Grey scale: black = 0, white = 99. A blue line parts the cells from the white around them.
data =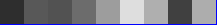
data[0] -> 18
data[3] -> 42
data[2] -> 32

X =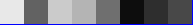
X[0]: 90
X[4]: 43
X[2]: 79
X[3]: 70

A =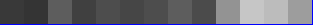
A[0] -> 22
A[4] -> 30
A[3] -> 25
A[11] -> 73

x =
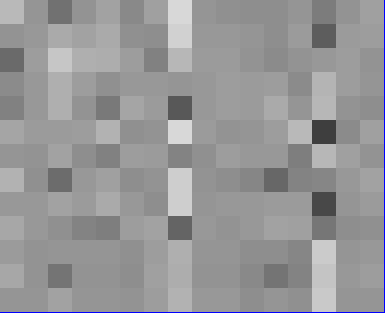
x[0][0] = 72
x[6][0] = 58
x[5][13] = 24
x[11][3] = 57
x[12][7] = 69
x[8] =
[59, 59, 63, 60, 66, 59, 55, 80, 58, 59, 59, 60, 60, 28, 58, 60]
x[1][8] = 59
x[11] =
[65, 57, 45, 57, 57, 55, 62, 67, 57, 57, 53, 45, 51, 76, 59, 61]
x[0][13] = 48
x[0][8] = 58
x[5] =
[64, 60, 60, 61, 69, 56, 57, 84, 60, 57, 58, 61, 72, 24, 54, 62]
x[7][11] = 40
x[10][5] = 56
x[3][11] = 61
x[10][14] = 58
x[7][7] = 80
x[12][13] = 78
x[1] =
[57, 59, 66, 63, 66, 56, 55, 81, 59, 59, 58, 55, 60, 36, 60, 61]
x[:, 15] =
[62, 61, 57, 58, 55, 62, 57, 63, 60, 56, 59, 61, 58]
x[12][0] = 58
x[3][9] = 61
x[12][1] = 58
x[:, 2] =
[44, 66, 77, 68, 68, 60, 63, 42, 63, 56, 58, 45, 63]
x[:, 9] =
[56, 59, 60, 61, 61, 57, 61, 55, 59, 57, 58, 57, 59]
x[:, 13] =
[48, 36, 59, 70, 71, 24, 71, 52, 28, 46, 79, 76, 78]
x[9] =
[65, 59, 56, 51, 49, 61, 63, 39, 59, 57, 59, 63, 62, 46, 55, 56]
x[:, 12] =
[58, 60, 57, 54, 58, 72, 49, 51, 60, 62, 52, 51, 56]

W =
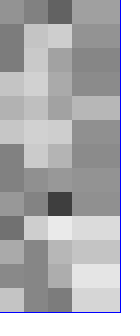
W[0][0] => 57
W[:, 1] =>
[50, 76, 78, 81, 74, 81, 79, 56, 51, 80, 52, 52, 52]
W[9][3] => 85
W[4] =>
[69, 74, 63, 71, 71]
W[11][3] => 89
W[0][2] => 38
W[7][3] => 57
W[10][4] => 76
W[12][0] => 76
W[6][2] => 70
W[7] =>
[50, 56, 59, 57, 57]
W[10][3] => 76
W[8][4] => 56

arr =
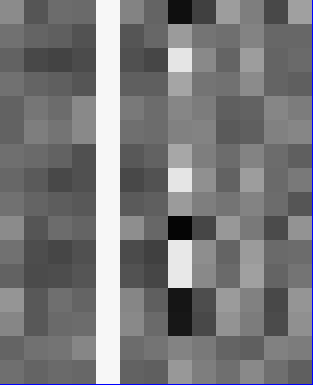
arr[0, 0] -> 54
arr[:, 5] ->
[51, 33, 31, 37, 47, 43, 34, 28, 35, 55, 29, 32, 52, 53, 42, 38]
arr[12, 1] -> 34
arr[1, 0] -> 44
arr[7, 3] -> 31
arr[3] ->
[44, 39, 37, 33, 96, 37, 37, 64, 45, 44, 54, 39, 37]
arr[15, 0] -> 43
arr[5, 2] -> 45
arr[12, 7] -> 8
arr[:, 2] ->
[42, 37, 26, 37, 42, 45, 38, 28, 36, 42, 27, 30, 43, 41, 45, 41]
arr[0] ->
[54, 33, 42, 41, 96, 51, 39, 6, 25, 61, 49, 28, 62]
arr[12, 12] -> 58
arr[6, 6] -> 38
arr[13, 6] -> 41
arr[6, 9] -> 42
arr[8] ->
[44, 39, 36, 34, 96, 35, 37, 60, 49, 45, 51, 42, 33]
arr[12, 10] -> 50
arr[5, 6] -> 42
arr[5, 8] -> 51
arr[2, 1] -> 28
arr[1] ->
[44, 39, 37, 32, 96, 33, 40, 60, 45, 43, 51, 40, 40]
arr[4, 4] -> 96
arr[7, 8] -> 56
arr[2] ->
[38, 28, 26, 29, 96, 31, 27, 89, 53, 39, 61, 39, 41]
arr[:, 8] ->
[25, 45, 53, 45, 48, 51, 49, 56, 49, 27, 55, 53, 30, 28, 47, 49]
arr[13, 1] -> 34
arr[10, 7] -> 90
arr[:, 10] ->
[49, 51, 61, 54, 38, 37, 51, 61, 51, 47, 60, 62, 50, 48, 37, 53]
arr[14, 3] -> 52
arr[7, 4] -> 96

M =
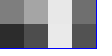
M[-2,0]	49
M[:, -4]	[49, 17]
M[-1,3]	32

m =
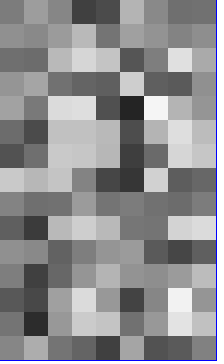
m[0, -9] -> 48
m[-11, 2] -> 85
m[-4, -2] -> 60
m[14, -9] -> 52
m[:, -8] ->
[61, 53, 42, 64, 47, 29, 43, 71, 43, 23, 53, 25, 28, 17, 67]
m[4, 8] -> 58
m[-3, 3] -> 85
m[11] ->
[49, 25, 40, 58, 70, 57, 55, 60, 73]
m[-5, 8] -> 37
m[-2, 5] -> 44
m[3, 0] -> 58
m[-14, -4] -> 62
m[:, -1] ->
[44, 55, 66, 56, 58, 73, 77, 40, 48, 85, 37, 73, 58, 75, 50]
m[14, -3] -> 32
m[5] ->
[42, 29, 75, 75, 72, 30, 70, 86, 73]
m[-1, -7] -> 45
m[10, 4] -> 58
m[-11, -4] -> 14
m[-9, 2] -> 78
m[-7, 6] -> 44
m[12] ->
[34, 28, 62, 85, 59, 26, 52, 94, 58]
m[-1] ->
[52, 67, 45, 39, 25, 64, 32, 35, 50]
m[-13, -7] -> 72
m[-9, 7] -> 83
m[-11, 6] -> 95
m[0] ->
[48, 61, 52, 25, 29, 70, 53, 43, 44]
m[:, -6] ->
[25, 72, 83, 39, 86, 75, 77, 51, 60, 80, 49, 58, 85, 79, 39]
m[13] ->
[45, 17, 59, 79, 76, 44, 59, 88, 75]
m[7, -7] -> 76
